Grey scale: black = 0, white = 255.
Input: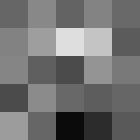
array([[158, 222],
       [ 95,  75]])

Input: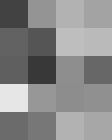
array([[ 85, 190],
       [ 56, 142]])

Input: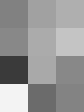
array([[171, 196],
       [169, 136]])

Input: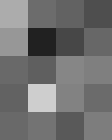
array([[ 33,  71],
       [ 95, 134]])

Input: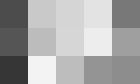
array([[188, 214],
       [243, 189]])

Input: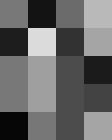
array([[219,  50],
       [159,  76]])

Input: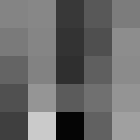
array([[133,  51],
       [130,  47]])
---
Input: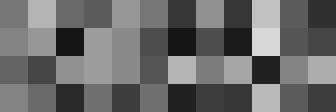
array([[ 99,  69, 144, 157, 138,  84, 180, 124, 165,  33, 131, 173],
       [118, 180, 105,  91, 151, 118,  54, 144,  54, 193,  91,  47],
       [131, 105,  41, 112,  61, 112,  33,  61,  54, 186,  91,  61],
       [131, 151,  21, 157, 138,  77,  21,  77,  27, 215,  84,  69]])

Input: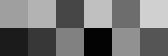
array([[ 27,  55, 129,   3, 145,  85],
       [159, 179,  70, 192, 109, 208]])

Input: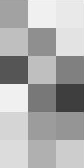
array([[162, 240, 233],
       [191, 143, 227],
       [220, 176, 205],
       [213, 156, 149],
       [ 85, 191, 128],
       [240, 120,  62]])

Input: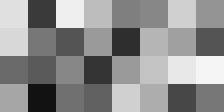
array([[224,  58, 239, 189, 127, 135, 208, 148],
       [105,  90, 135,  52, 154, 195, 231, 245],
       [166,  18, 112,  97, 208, 173,  71, 119],
       [216, 119,  84, 154,  46, 181, 160,  84]])

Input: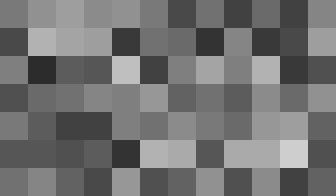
array([[ 73, 178, 164, 158,  57, 113, 106,  51, 133,  57,  73, 158],
       [121, 145, 158, 139, 145, 121,  73, 113,  65, 106,  65, 133],
       [ 80, 106, 113, 133, 127, 151,  98, 113,  92, 139, 106, 145],
       [113, 133,  98,  73, 151,  80,  98, 145,  80, 139,  65,  98],
       [127,  44,  92,  86, 191,  65, 127, 164, 127, 178,  57,  80],
       [ 86,  86,  80,  92,  51, 178, 170,  86, 170, 170, 206,  80],
       [121,  92,  65,  65, 127, 113, 139, 121, 106, 151, 158,  98]])

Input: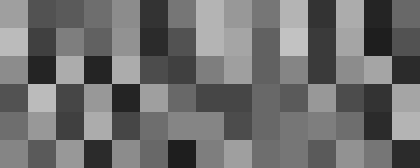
array([[140,  36, 172,  36, 172,  76,  64, 126, 159,  97, 133,  58, 140,
        165,  43],
       [133,  90, 152,  43, 140, 104,  30, 126, 159, 110, 118,  90, 146,
        118,  43],
       [187,  64, 126,  97, 146,  43,  82, 180, 165,  97, 194,  58, 165,
         30,  82],
       [159,  82,  90, 110, 140,  51, 118, 180, 152, 118, 180,  51, 172,
         36, 104],
       [ 82, 187,  70, 152,  36, 159, 104,  70,  70, 104,  90, 152,  76,
         51, 165],
       [110, 152,  64, 172,  70, 110, 133, 133,  76, 104, 118, 126, 110,
         43, 180]])

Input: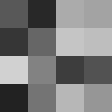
array([[ 54, 102, 197, 190],
       [ 34, 116, 183, 150],
       [ 88,  40, 171, 163],
       [209, 130,  61,  82]])
